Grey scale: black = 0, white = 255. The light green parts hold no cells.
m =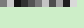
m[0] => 123
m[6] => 196
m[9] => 30
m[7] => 78

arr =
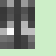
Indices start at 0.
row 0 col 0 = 93
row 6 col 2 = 55
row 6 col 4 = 93
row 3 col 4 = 69
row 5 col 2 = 55
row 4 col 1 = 249
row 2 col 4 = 57
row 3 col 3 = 182
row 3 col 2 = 59
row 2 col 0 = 57

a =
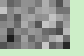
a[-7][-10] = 153
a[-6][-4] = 171
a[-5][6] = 147
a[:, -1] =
[155, 116, 145, 159, 183, 108, 39]
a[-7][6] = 174
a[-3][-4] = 106
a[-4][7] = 178
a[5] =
[131, 28, 101, 159, 106, 139, 123, 167, 186, 108]
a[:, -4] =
[174, 171, 147, 196, 106, 123, 199]
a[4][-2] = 75
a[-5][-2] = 165
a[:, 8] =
[83, 115, 165, 101, 75, 186, 118]
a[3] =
[134, 142, 106, 172, 137, 84, 196, 178, 101, 159]
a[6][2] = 114
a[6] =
[81, 104, 114, 146, 131, 103, 199, 95, 118, 39]
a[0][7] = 135

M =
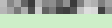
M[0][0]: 188
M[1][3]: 173
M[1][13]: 216
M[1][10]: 87
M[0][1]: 135
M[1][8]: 69
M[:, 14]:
[128, 65]
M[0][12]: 188
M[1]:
[182, 163, 120, 173, 78, 205, 97, 122, 69, 62, 87, 193, 221, 216, 65, 140]
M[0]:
[188, 135, 167, 101, 59, 178, 136, 141, 102, 144, 59, 127, 188, 176, 128, 161]

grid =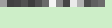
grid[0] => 159
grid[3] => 81
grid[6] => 106
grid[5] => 80

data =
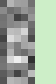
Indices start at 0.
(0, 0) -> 90
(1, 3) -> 148
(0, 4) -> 113
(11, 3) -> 163
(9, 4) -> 83
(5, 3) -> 169
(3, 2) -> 142
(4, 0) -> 91
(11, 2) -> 174
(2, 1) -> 135
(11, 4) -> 82
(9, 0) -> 118
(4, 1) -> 190
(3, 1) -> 135
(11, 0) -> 85
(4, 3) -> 213
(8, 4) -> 49
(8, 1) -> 215

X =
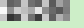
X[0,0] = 194
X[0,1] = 97
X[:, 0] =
[194, 248, 198]
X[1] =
[248, 142, 205, 190, 169, 230, 142, 105, 88, 125]
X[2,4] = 113
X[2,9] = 141
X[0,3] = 197

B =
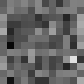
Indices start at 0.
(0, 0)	91
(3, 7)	138
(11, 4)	84
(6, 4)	103
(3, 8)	104
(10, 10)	130
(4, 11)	158
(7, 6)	115
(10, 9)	128
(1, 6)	123
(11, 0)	118
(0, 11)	127
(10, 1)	127
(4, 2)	77
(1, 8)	122
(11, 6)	52
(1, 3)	111
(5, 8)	77
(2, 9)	37
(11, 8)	109
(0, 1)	126
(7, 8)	107
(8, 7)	68
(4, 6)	101
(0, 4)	110
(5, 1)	58
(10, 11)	100
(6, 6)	88
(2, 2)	87
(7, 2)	125
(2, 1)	85
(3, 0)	133
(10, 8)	124

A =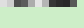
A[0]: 223
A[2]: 79
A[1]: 206
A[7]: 55

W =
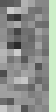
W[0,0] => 88
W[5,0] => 142
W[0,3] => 178
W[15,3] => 85
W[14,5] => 127
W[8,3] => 89
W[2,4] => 122
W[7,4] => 120
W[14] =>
[108, 88, 150, 146, 149, 127, 148]
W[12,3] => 123
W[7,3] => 117
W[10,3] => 164
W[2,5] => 156
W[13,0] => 159
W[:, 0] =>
[88, 122, 136, 134, 145, 142, 161, 182, 173, 155, 77, 121, 160, 159, 108, 199]
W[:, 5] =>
[135, 112, 156, 111, 161, 138, 162, 135, 157, 84, 126, 103, 152, 136, 127, 143]
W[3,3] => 129
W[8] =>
[173, 116, 137, 89, 140, 157, 141]
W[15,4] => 126
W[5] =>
[142, 123, 100, 118, 102, 138, 122]
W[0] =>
[88, 91, 101, 178, 164, 135, 134]
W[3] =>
[134, 151, 169, 129, 148, 111, 108]
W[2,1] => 70
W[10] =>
[77, 147, 137, 164, 158, 126, 131]
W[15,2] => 175
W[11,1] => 156
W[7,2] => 204
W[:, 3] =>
[178, 170, 116, 129, 112, 118, 110, 117, 89, 134, 164, 198, 123, 150, 146, 85]

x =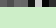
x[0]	96
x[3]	103
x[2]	106
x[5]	204
